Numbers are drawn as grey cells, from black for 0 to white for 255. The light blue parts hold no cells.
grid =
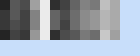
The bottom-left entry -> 36
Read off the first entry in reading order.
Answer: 36
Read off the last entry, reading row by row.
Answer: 160
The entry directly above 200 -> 181
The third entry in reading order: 76
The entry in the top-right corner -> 170
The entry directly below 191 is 181

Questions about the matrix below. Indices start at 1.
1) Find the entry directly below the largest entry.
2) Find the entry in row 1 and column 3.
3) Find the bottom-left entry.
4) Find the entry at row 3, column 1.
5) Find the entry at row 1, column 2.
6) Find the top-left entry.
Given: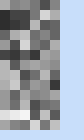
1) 120
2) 141
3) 165
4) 46
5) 132
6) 174

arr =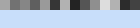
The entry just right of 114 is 134
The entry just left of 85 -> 35
